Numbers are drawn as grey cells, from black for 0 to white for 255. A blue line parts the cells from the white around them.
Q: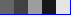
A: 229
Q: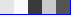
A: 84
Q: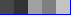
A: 195
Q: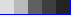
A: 35
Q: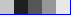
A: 232
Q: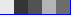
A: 108
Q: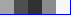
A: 247
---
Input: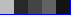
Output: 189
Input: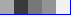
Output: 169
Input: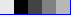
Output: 233
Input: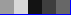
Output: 156
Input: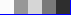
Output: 251
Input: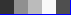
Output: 50
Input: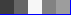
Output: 61
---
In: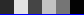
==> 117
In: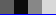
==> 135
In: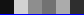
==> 171
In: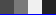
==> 240
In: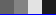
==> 227
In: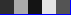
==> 228
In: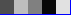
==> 8
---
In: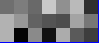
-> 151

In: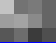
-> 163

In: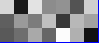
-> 154

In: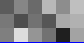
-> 78

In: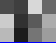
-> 49

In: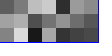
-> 175

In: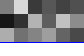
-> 50

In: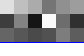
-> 131

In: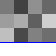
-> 172
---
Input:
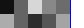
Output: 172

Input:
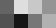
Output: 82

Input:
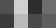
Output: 59

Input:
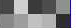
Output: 137

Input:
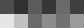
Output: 230

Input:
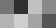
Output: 179

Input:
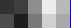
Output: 77

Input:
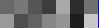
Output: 154

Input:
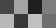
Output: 184
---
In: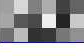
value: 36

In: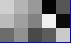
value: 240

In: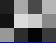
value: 205

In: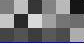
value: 117

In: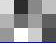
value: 159

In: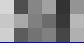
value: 56

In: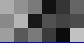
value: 67
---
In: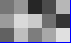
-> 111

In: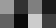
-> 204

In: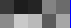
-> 91

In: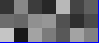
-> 46

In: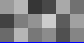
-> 92

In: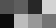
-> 153
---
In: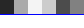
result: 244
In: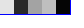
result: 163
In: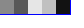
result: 230
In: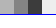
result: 60
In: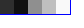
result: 143
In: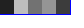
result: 114
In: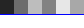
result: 189
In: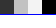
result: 243
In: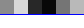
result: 40
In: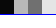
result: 112
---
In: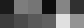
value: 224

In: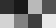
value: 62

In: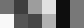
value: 14

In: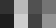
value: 66

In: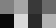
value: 42

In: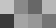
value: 152

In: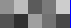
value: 114
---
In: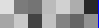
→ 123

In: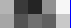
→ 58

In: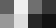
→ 240

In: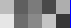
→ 95

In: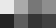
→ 170

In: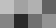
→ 162
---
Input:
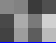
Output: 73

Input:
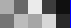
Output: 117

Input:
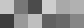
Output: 62

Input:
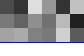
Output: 121

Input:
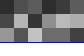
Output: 71

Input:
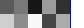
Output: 207
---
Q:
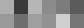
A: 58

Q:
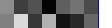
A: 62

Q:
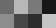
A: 183

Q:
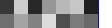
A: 204

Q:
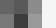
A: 89

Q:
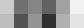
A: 113

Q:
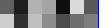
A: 30
